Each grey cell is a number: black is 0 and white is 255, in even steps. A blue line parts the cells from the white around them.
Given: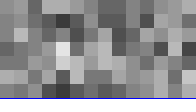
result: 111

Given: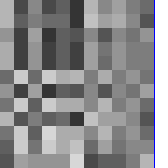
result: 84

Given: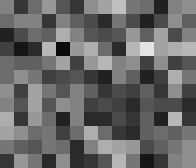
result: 96

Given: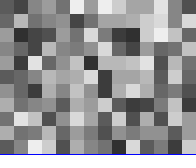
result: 217

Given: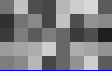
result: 137

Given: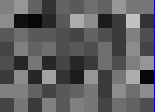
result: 50

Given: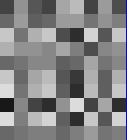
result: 126

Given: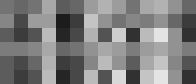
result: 60

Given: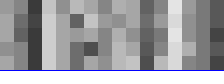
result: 88
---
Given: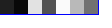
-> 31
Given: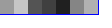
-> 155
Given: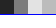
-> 37
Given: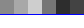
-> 137
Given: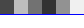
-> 71
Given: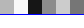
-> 183
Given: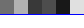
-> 111
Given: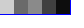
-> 207
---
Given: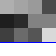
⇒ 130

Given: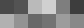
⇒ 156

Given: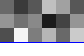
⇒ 67

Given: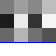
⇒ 51

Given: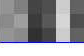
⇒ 213

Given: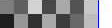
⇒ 104

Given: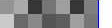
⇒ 159

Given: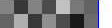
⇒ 25
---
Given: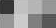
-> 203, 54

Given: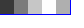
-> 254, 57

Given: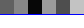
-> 195, 7

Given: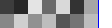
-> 228, 39

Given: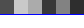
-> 201, 46

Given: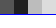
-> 220, 32

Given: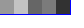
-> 195, 50
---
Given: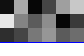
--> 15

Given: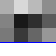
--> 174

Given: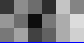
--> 54

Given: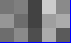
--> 118

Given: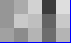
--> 150

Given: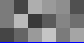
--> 123

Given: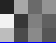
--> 35

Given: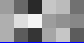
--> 157

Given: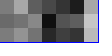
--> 124
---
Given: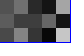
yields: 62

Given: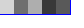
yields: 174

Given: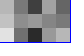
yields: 153

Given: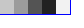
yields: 84

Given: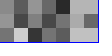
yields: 72

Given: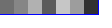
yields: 91
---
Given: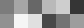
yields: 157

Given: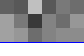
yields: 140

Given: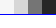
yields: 38

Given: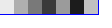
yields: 193

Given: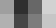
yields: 198

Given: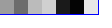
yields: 231
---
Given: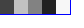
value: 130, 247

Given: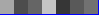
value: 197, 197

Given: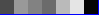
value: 107, 229

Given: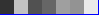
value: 102, 234

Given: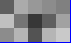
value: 55, 201

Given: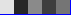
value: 138, 227

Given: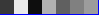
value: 177, 233

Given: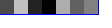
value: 2, 193
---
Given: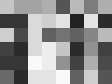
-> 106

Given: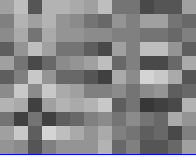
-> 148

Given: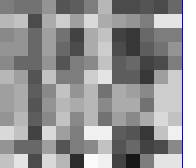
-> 194

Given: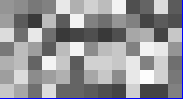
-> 199

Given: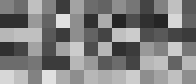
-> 215

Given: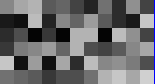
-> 113

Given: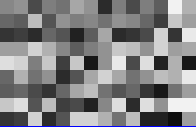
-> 52

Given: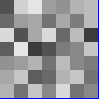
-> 179
